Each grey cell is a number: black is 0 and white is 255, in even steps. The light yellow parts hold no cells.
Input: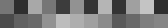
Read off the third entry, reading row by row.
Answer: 168
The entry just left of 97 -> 75
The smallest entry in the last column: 46
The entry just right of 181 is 52
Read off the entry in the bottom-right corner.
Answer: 133
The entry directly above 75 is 118
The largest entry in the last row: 189

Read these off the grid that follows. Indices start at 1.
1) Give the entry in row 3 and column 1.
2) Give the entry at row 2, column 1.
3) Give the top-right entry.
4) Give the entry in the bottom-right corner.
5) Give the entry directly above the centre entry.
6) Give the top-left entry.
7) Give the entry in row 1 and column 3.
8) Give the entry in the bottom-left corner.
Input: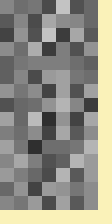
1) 67
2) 89
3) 104
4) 140
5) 67
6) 134
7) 118
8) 134

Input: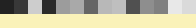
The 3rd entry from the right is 128
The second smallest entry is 42
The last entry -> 218
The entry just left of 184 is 101
